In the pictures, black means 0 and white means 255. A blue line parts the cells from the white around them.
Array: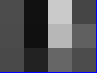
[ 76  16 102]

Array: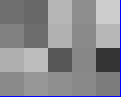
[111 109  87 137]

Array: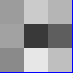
[156  57 191]

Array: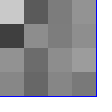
[201 141 141 121]

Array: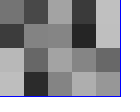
[116 131 163 174]

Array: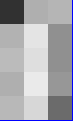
[ 49 228 144]

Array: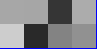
[167  41]
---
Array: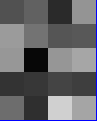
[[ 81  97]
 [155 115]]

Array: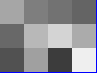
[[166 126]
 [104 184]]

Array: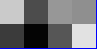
[[202  76]
 [ 59   4]]

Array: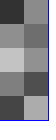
[[ 50 139]
 [143 110]]

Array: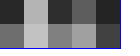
[[ 40 180]
 [110 194]]

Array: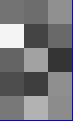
[[115 109]
 [244  68]]

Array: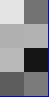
[[228 115]
 [176 178]]
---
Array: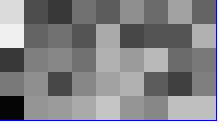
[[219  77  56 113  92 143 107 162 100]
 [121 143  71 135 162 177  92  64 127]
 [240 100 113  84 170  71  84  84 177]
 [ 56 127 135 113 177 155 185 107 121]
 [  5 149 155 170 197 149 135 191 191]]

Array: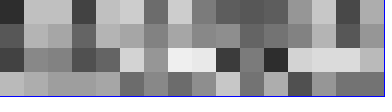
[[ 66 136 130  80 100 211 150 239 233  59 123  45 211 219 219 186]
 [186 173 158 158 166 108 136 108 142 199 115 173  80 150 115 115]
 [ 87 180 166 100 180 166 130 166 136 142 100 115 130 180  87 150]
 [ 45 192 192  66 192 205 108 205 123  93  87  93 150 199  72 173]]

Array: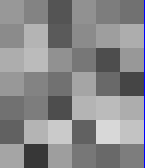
[[113 125  77 180 187 173]
 [152 131  84 145 125 113]
 [139 180  90 139 158 173]
 [152 131 113 165 105  69]
 [173 187 145 119  77 152]
 [165  55 158 119 105 125]
 [ 97 180 202  97 216 195]]

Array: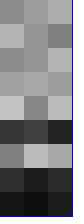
[[ 21  15  29]
 [ 55  63  36]
 [ 48  29  42]
 [181 149 129]
 [162 168 156]
 [129 188 168]
 [141 156 174]
 [141 149 181]
 [195 135 188]]

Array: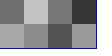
[[169 141  83 155]
 [111 195 119  54]]

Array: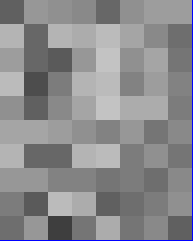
[[110 151  62 117 172 117 137  96]
 [157 103  90 151 195 144 165 117]
 [180 103 103 180 187 124 144 117]
 [187  77 124 180 187 130 157 130]
 [151 151 130 130 117 124 110 137]
 [144  96 137 165 195 172 172 124]
 [ 96 151 144 137 103 144 157 157]
 [165 165 157 144 130 151 117 137]
 [180 103 180 172 187 165 137 110]
 [124  90 187 172  96 110 124 144]]

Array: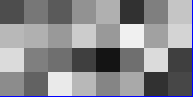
[[ 77 119  90 146 176  49 127 197]
 [219 127 111  63  20 111 219  63]
 [184 176 153 204 153 240 161 212]
 [140  98 234 184 133 169  49  71]]

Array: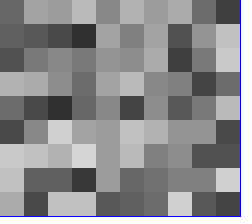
[[108  74  49 102 135  68 141  89 121 185]
 [ 96  89  74  49 163 128 163  81 149 193]
 [193  96  96  56 156 102 114 128 128 208]
 [ 81 121 135 121 149 141 170  62 121 201]
 [178 170 141 108 163 185 135 128  68 108]
 [102 163 156 185 135 178 156 170 108  62]
 [201 193 178 214 156 185 128 141  81  81]
 [170  74 193 193  89  96 108 208  89  68]
 [ 74 135 208 163 156 193 178 149 149  74]]

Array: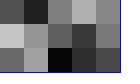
[[104 162   5  44  74]
 [196 149  96  58 120]
 [ 81  31 126 176 134]]
